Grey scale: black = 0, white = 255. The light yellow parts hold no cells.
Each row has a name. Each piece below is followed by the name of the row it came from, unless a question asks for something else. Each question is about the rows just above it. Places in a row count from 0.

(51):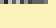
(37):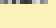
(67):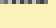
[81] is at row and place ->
(67), 7
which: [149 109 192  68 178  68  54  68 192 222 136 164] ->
(37)
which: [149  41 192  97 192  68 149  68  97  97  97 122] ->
(51)

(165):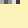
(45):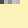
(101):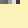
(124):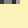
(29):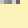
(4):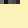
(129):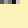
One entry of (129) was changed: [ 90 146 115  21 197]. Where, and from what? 1, [159]
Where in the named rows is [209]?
(29), 3

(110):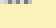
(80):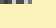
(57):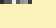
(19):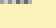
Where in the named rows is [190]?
(110), 7
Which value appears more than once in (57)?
[92]
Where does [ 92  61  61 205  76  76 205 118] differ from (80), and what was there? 2, [76]
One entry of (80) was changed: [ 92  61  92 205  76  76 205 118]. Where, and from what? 2, [76]

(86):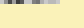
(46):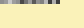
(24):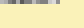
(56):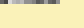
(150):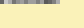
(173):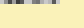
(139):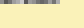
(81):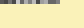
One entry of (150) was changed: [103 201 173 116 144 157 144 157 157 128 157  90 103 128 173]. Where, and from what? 6, [128]
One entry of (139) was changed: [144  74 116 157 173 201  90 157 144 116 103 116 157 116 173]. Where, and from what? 1, [90]

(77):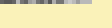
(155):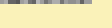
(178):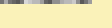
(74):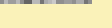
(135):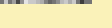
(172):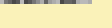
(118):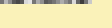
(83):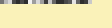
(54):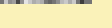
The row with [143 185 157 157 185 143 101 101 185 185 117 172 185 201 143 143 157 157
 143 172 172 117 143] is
(74)
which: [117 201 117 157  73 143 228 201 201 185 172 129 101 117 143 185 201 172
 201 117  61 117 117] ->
(135)
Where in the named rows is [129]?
(135), 11
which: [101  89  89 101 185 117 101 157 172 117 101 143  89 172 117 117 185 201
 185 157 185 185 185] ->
(77)
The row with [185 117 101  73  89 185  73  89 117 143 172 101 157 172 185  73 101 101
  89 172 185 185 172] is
(172)
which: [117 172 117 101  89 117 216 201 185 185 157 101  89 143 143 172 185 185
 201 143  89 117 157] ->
(178)

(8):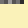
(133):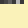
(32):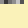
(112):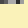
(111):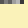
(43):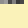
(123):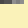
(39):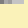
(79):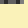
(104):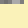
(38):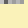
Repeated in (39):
[196]
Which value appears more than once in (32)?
[142]

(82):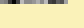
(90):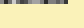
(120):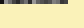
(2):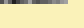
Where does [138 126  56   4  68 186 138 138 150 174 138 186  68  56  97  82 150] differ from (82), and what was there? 16, [162]
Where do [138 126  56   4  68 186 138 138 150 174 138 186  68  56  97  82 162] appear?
(82)
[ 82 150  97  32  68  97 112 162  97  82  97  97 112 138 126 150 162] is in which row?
(2)
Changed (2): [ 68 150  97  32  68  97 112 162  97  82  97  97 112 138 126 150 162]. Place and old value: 0, [82]
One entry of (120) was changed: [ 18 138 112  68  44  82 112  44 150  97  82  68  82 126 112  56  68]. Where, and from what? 1, [150]
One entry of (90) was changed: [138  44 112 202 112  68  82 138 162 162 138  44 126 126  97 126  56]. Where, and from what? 10, [126]

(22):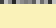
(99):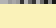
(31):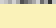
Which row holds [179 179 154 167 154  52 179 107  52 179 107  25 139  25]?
(99)
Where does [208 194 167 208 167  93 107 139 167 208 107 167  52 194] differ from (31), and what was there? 5, [81]
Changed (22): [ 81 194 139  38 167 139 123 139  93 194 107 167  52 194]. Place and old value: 0, [65]
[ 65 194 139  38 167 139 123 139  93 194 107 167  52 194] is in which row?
(22)
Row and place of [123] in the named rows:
(22), 6
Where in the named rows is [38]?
(22), 3

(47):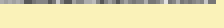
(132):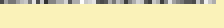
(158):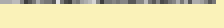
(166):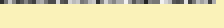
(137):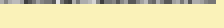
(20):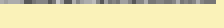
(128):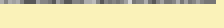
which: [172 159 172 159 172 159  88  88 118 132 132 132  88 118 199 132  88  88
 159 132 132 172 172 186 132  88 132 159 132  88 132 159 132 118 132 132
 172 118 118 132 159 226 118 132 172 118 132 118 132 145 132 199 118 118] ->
(47)
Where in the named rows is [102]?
(137), 38
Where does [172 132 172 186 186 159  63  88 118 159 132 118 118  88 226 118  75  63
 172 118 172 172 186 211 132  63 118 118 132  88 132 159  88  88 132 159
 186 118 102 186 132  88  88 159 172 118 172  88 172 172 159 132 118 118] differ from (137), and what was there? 39, [172]
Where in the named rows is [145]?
(47), 49
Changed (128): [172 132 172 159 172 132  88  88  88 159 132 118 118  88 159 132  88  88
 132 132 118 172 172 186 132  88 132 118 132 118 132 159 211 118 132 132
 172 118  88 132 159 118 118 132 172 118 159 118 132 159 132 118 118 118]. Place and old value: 11, [132]
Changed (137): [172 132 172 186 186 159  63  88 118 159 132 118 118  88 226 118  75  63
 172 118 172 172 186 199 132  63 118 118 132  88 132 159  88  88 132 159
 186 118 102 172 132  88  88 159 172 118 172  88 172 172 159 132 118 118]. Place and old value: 23, [211]

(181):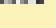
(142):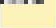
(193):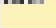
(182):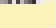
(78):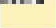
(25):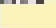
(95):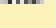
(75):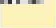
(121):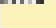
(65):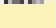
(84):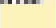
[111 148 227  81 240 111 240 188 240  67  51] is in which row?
(121)
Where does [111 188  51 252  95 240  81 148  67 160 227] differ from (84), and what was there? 5, [227]
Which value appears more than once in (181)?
[227]
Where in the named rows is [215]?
(78), 4

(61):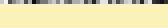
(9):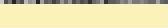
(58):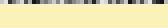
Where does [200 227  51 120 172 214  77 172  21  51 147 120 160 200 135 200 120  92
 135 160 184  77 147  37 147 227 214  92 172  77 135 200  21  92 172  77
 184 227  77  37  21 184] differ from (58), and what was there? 15, [214]
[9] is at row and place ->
(61), 8
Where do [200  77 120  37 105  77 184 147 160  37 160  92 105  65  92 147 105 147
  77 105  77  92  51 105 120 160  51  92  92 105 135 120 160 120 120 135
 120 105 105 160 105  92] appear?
(9)
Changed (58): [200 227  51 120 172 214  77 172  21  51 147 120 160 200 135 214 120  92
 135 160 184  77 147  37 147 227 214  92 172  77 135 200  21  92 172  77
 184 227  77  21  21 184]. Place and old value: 39, [37]
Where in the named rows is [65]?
(9), 13

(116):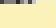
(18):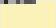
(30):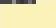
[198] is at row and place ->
(116), 8
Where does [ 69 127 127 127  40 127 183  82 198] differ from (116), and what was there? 7, [69]
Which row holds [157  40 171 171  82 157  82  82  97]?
(18)
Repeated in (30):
[69]
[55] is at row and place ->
(30), 5

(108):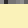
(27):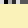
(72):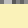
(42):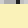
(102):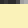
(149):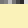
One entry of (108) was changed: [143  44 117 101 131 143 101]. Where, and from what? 3, [117]
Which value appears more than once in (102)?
[44]
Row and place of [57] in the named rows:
(102), 1
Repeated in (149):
[117]
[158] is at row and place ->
(102), 5
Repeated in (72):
[190]

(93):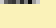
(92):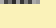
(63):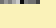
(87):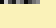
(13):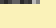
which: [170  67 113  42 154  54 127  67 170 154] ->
(92)
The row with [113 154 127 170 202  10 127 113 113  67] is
(63)
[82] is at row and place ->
(87), 2
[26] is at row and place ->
(87), 3
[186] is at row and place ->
(13), 8
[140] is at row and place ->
(87), 9
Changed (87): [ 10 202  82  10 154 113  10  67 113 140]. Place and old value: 3, [26]

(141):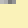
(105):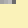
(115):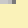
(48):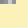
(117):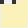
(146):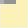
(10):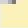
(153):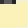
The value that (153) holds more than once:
[95]
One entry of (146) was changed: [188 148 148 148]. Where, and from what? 0, [175]
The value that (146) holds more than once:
[148]
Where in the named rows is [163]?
(105), 0
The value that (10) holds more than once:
[213]
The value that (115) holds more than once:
[201]

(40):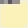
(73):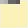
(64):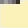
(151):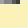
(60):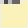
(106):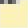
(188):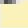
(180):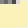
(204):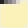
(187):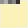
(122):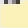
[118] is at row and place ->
(106), 3
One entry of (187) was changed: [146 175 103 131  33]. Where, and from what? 4, [47]
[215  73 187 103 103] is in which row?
(60)
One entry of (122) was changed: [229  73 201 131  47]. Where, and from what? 4, [61]

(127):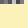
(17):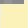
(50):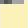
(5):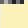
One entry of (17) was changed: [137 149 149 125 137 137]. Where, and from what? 3, [137]
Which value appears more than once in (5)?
[113]

